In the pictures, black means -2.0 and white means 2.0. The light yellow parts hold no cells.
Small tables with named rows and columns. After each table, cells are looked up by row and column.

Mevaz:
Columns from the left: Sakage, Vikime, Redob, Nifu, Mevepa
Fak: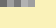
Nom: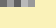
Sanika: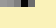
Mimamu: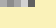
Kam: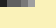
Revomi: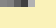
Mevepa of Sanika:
-0.3
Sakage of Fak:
-0.3
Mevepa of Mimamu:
-0.5
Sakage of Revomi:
0.1
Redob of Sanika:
0.0
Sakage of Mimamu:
0.7
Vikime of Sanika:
0.3
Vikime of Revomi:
0.0
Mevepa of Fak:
0.5
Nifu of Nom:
0.9
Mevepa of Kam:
0.5
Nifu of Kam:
-0.1
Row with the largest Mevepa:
Revomi

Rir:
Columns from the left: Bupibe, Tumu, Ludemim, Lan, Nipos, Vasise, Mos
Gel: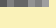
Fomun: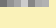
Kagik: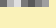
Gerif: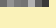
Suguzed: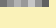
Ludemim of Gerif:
-0.1
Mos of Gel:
0.5
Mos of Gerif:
-1.1
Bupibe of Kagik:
-0.3
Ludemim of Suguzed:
0.8
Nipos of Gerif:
0.8
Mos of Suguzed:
-0.5
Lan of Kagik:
-0.1
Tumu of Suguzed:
0.3

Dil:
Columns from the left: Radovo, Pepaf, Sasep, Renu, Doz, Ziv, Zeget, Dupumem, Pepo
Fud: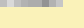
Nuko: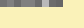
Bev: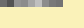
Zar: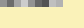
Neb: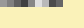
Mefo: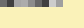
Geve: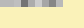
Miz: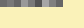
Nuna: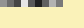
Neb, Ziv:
1.5
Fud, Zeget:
0.3
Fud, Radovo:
1.0
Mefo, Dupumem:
1.2
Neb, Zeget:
0.9
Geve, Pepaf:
0.9
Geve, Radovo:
0.9
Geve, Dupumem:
0.1
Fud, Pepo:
1.1
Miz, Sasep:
-0.4
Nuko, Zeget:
0.9
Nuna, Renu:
1.6
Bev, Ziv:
1.0
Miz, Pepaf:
-0.1
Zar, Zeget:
-0.7
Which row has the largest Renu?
Nuna

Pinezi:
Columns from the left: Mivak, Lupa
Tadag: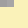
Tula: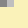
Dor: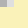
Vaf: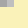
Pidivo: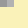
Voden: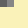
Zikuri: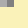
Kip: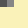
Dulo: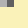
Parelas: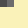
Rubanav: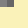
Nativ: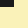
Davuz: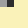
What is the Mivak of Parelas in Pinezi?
-0.8
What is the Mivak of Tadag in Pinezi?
0.5
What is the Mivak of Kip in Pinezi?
-0.7
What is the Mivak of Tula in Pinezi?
0.1
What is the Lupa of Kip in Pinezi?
0.1
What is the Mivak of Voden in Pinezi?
-0.5
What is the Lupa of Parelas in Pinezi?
-0.3
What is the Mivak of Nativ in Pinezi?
-1.6
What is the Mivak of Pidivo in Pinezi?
0.4
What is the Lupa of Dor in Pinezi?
1.5
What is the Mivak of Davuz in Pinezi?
0.5
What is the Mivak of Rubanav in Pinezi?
0.0
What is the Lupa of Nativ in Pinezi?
-1.6
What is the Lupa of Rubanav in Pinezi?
-0.4
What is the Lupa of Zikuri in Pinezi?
0.0
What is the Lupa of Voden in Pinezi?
0.1
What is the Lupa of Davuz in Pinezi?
-1.3
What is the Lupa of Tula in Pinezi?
1.0
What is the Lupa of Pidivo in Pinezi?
0.8

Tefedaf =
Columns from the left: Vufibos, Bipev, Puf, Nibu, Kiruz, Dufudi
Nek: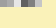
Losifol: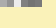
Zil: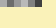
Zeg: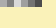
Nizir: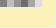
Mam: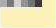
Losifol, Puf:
1.7
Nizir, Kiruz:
0.6
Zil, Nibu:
0.9
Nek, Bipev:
0.7
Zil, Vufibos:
0.7
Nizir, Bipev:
1.0
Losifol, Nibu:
0.0
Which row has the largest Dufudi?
Nizir

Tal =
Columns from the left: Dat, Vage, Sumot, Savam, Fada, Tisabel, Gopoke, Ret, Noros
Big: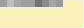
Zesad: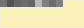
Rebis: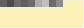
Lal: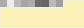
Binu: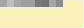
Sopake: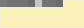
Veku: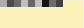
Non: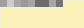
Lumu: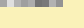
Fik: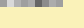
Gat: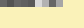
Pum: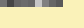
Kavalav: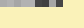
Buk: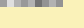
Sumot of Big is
0.6
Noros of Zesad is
0.0
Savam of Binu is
0.5
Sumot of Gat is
-0.4
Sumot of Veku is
-0.3
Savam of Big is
0.5
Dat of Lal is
0.7
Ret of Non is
0.6
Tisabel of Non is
-0.3
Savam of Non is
0.4
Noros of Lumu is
0.3
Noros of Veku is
-1.0
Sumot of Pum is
-0.4
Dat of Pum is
-0.2
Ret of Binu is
0.6
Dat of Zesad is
-0.2
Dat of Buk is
0.5

